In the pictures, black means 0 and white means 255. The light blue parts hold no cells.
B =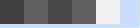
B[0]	63
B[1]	98

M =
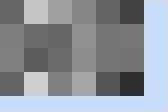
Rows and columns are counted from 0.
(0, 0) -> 101
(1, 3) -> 144
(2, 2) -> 106
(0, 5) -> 66
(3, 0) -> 99
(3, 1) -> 206

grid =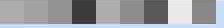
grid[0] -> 172
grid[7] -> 233
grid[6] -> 88
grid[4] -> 174

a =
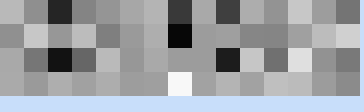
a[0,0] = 185
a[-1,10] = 162
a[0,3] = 132
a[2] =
[169, 118, 18, 102, 186, 151, 169, 156, 156, 28, 198, 112, 223, 146, 121]
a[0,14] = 116
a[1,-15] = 144
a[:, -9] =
[180, 174, 169, 159]
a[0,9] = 63
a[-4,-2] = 157
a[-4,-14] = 143
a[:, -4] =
[147, 133, 112, 191]
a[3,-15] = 170
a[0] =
[185, 143, 37, 132, 149, 167, 180, 57, 169, 63, 173, 147, 199, 157, 116]
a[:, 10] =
[173, 134, 198, 162]
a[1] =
[144, 199, 151, 188, 127, 154, 174, 7, 156, 159, 134, 133, 160, 188, 208]

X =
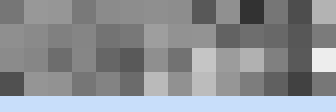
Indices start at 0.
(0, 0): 118
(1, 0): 143
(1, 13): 123
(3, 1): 149
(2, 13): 237
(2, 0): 139
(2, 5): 89
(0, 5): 141
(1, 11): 104
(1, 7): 146
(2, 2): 109
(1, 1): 138
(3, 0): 80
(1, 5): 120
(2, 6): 143
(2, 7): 114
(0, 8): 88

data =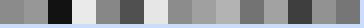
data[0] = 139
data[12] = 62
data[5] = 80
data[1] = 151
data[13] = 146

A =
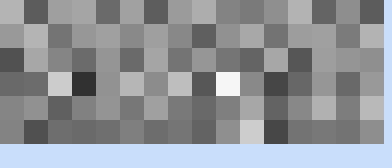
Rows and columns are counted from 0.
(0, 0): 180
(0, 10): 122
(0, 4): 106
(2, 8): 150
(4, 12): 136
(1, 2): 116
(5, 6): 109
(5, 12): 115
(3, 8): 87
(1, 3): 151
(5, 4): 111
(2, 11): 167
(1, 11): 115
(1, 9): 145
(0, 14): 142
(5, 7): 117
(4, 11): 99
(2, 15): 143
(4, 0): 133
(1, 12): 157
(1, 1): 180
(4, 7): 121
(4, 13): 177
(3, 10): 137
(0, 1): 92
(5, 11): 71
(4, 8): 105
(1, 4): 160

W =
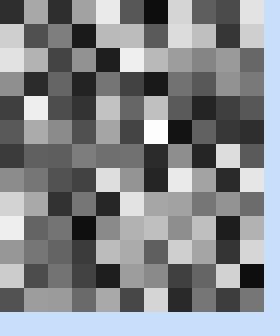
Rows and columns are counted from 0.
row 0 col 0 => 46
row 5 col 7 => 19
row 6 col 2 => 94
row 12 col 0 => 82
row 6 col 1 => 96
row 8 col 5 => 227
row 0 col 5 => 87
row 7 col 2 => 82
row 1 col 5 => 188
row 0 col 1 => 168
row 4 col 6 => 192
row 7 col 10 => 230
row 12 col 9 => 61
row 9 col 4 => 138
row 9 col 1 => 100
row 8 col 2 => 50
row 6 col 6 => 43
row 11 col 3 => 66
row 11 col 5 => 157
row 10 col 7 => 207
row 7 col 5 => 148
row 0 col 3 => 162
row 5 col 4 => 165
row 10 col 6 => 95
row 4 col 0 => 63
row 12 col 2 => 155
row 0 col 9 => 75
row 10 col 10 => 214
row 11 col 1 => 76
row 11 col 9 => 210
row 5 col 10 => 46
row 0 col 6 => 13
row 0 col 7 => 213

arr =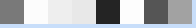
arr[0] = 121
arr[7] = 162

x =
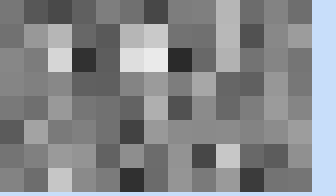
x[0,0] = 119
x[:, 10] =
[108, 81, 115, 96, 125, 131, 104, 59]
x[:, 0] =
[119, 113, 135, 133, 121, 91, 116, 131]
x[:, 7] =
[125, 114, 42, 125, 81, 139, 147, 149]
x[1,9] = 184
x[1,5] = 182
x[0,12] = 110
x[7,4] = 123
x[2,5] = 222
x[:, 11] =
[131, 136, 133, 151, 155, 140, 92, 115]
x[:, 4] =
[126, 89, 93, 95, 113, 113, 98, 123]
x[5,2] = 122
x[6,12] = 144
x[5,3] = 128
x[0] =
[119, 87, 73, 96, 126, 112, 71, 125, 127, 182, 108, 131, 110]
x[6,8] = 71
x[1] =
[113, 152, 182, 103, 89, 182, 201, 114, 112, 184, 81, 136, 156]
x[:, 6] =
[71, 201, 234, 155, 175, 153, 108, 107]
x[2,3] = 49
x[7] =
[131, 109, 198, 138, 123, 48, 107, 149, 122, 154, 59, 115, 117]
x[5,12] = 157
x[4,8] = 139

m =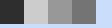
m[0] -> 46
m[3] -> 115
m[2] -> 152
